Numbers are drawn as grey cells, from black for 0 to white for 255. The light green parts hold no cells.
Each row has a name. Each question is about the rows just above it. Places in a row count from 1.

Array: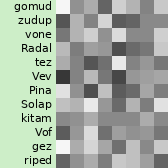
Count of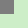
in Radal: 1
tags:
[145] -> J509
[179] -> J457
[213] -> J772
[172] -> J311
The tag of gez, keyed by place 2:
J311
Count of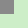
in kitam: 5
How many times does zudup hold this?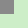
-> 2

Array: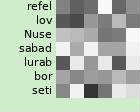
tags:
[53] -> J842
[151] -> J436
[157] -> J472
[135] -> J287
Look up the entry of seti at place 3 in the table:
J842
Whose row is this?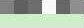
refel
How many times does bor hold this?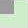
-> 2
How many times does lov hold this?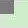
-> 2
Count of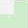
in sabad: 3
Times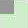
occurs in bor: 1
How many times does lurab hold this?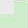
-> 3

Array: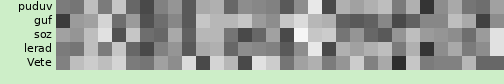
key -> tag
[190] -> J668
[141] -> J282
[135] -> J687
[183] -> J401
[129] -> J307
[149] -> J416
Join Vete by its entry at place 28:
J307
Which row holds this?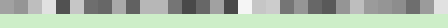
soz

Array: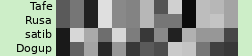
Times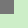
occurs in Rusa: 3
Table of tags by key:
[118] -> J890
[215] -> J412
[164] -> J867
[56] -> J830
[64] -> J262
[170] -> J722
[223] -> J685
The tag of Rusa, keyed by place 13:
J867

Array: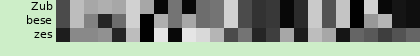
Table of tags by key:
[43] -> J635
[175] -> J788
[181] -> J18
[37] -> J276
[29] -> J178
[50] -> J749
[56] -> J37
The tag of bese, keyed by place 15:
J749
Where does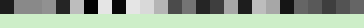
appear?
zes
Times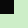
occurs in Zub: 4
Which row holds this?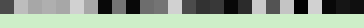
Zub
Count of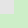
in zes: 2

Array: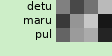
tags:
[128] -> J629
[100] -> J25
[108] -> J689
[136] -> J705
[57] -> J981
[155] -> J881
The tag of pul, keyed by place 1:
J25
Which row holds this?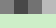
detu

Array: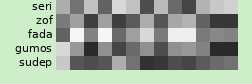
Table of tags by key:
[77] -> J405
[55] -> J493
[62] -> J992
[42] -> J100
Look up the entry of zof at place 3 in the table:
J992
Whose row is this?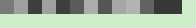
zof
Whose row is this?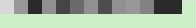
gumos

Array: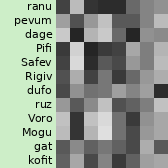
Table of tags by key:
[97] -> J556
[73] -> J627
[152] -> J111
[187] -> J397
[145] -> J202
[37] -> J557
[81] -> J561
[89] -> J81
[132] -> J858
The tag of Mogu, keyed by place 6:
J627
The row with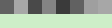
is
kofit

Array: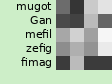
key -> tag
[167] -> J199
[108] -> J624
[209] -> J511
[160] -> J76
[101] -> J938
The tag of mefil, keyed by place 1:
J199
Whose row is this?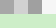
mefil
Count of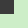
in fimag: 3
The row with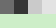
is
mugot
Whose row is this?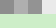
zefig

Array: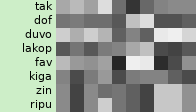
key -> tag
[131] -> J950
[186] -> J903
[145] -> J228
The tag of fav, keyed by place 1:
J903
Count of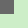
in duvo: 0
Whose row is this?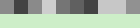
ripu
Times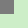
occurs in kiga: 2
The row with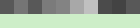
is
lakop
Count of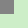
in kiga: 3
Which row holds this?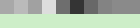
tak

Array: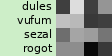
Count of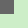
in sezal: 0
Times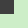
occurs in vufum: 1
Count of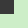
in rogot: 1
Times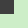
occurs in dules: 2

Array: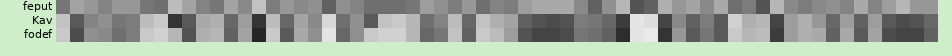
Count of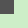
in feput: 2
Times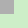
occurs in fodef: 2

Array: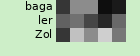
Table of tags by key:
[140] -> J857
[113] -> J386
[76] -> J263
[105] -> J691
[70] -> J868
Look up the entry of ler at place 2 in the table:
J386
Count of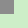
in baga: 2

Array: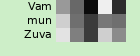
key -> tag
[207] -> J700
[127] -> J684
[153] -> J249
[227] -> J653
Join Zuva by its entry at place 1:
J653
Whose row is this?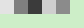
Zuva
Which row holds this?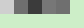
mun
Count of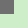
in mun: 2

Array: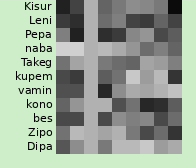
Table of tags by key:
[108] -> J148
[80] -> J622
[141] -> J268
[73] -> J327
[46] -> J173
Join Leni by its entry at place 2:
J173
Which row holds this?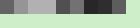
kono
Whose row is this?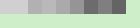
naba
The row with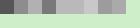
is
Dipa
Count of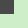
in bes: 4

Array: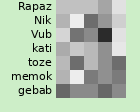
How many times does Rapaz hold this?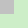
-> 3
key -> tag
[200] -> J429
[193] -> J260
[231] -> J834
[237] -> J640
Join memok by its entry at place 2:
J640
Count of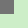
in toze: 0
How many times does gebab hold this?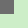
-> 0

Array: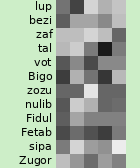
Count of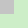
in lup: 1
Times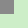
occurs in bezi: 1
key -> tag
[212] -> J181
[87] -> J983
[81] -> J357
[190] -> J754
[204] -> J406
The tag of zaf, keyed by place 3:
J181
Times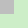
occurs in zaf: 3
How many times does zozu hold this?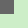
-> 4
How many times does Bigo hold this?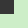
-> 1
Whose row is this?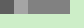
Fidul

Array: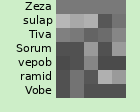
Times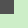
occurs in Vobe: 4
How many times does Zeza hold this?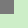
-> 5
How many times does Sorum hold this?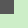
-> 0
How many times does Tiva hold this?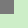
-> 1
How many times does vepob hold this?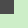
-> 3
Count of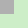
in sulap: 1

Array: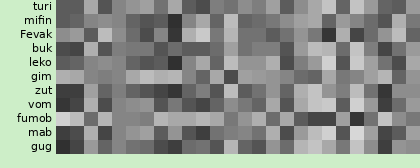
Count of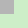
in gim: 2
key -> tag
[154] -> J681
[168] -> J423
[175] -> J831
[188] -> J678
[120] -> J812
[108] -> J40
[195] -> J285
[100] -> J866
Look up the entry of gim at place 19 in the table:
J866
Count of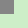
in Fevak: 1
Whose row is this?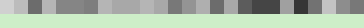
fumob
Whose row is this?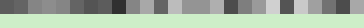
leko

